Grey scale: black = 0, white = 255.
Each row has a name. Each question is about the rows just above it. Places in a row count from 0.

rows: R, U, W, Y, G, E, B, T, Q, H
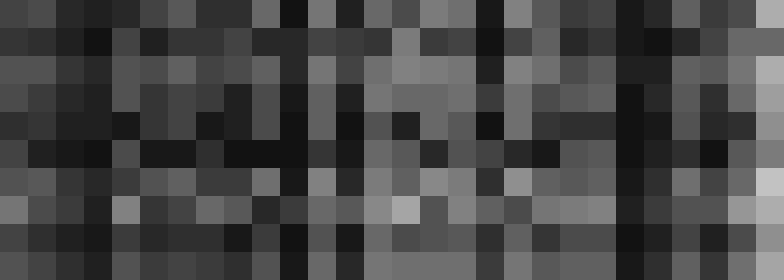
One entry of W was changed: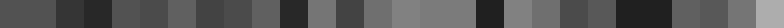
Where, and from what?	16, [117]
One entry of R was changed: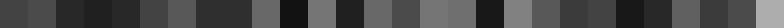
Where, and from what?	15, [123]
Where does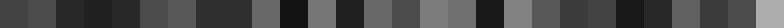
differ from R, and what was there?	5, [67]
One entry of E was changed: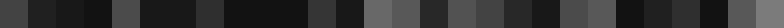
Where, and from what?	20, [82]
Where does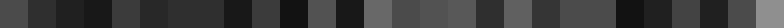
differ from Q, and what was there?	0, [67]

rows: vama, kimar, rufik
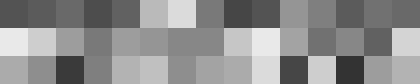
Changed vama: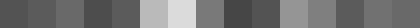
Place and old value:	4, [97]
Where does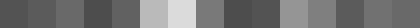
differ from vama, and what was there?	8, [70]
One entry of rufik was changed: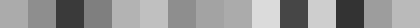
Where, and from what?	14, [179]
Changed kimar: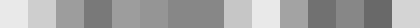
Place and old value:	13, [97]

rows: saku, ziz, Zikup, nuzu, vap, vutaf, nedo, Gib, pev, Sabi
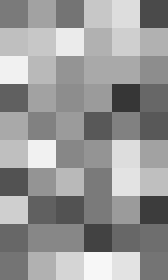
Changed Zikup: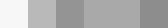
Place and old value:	0, [241]
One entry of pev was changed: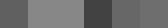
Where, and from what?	0, [103]
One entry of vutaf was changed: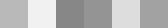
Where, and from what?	0, [191]
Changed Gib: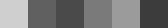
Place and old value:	2, [82]
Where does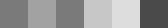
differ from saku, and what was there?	2, [116]
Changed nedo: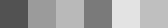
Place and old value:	1, [148]

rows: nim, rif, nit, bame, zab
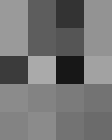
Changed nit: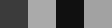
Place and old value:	2, [23]
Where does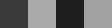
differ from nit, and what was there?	2, [23]
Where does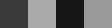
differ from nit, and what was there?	3, [162]
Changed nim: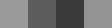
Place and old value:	2, [51]
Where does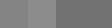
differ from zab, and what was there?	3, [107]
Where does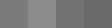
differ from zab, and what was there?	0, [131]
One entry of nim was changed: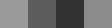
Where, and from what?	3, [147]

